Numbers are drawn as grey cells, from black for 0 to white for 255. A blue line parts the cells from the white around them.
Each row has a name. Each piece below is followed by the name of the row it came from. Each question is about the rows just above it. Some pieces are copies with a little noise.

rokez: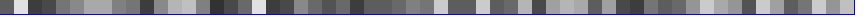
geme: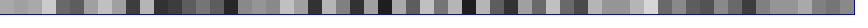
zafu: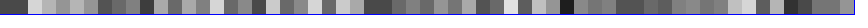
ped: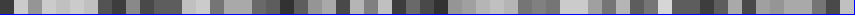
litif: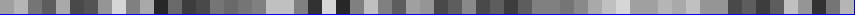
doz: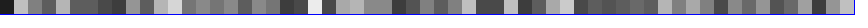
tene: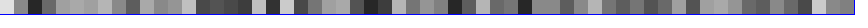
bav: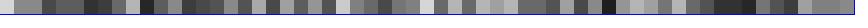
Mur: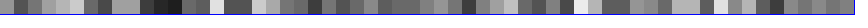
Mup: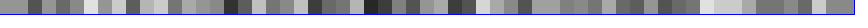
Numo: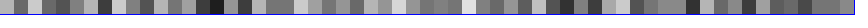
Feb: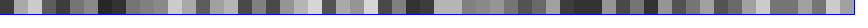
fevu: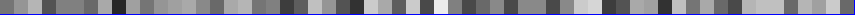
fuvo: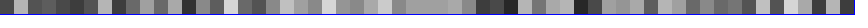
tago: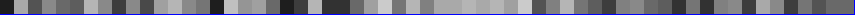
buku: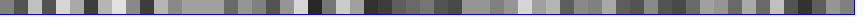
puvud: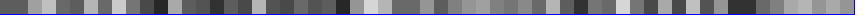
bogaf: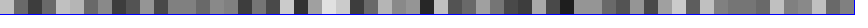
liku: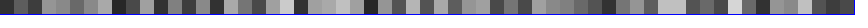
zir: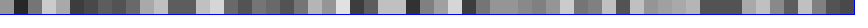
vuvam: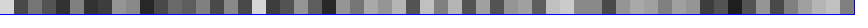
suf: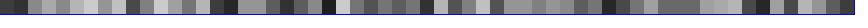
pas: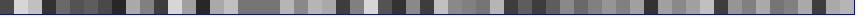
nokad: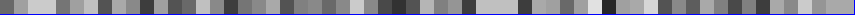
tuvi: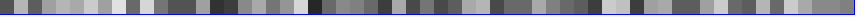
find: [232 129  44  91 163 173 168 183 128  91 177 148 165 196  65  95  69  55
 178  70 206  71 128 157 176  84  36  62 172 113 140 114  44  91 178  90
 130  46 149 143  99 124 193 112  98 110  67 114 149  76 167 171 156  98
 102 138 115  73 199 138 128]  tene
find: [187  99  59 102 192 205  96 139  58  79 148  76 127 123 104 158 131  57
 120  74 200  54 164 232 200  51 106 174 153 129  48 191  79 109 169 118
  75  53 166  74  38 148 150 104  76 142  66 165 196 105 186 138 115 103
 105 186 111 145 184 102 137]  bogaf
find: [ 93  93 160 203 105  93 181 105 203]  tuvi
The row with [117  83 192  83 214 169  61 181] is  fuvo
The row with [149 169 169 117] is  ped

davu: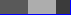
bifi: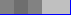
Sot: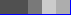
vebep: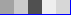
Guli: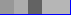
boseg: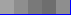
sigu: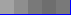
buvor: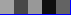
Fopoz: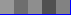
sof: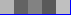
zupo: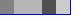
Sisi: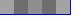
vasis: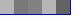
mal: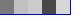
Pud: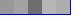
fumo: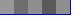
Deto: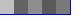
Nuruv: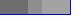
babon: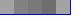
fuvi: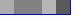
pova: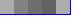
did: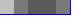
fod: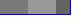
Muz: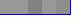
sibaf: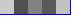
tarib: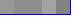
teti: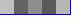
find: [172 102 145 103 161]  Sisi
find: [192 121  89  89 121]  did
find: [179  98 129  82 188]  sof

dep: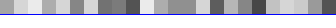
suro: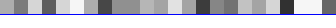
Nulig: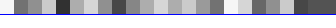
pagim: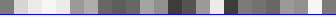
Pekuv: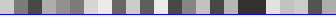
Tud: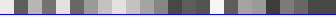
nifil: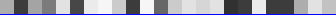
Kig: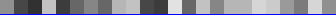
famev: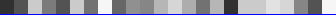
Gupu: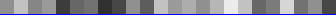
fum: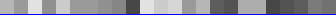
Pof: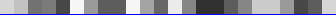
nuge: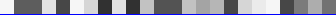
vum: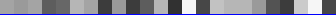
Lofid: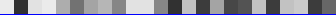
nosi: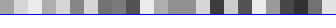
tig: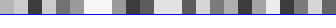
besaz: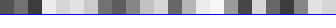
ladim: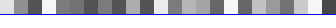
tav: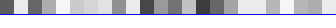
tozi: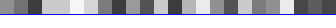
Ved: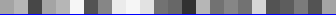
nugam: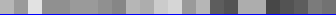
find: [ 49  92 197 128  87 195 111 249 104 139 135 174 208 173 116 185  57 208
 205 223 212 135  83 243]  famev
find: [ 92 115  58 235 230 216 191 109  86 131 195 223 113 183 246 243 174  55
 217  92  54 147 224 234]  besaz

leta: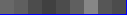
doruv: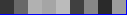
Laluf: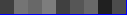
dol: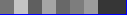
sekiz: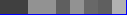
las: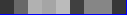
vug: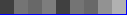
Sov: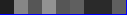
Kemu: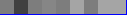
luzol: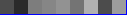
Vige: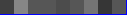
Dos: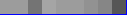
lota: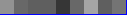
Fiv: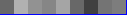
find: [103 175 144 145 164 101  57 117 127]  Fiv
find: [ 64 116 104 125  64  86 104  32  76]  Laluf
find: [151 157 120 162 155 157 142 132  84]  Dos

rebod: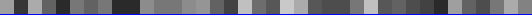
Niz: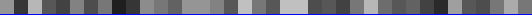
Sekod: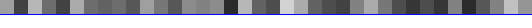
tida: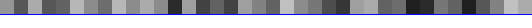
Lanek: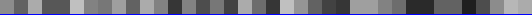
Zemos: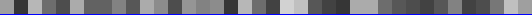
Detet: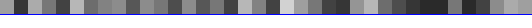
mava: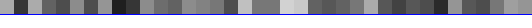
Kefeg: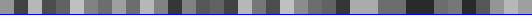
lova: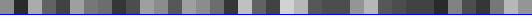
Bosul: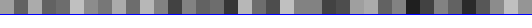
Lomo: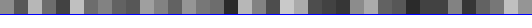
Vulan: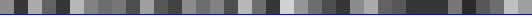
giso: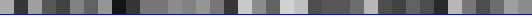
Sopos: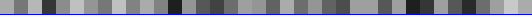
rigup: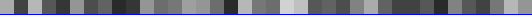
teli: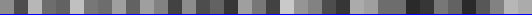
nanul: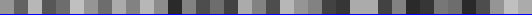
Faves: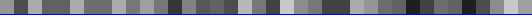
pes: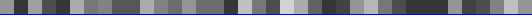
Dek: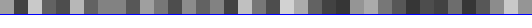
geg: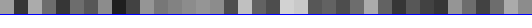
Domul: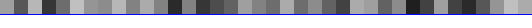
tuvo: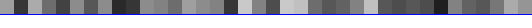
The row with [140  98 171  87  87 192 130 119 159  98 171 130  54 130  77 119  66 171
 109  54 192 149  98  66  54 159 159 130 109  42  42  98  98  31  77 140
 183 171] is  Lanek
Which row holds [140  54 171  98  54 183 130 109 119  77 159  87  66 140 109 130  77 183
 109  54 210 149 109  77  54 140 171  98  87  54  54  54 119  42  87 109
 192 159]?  Vulan
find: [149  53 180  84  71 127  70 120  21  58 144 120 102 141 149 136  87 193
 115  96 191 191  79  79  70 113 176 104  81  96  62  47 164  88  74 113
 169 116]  Niz
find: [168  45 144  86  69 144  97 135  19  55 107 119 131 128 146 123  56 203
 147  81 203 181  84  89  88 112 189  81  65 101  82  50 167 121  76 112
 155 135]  giso
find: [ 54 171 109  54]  geg

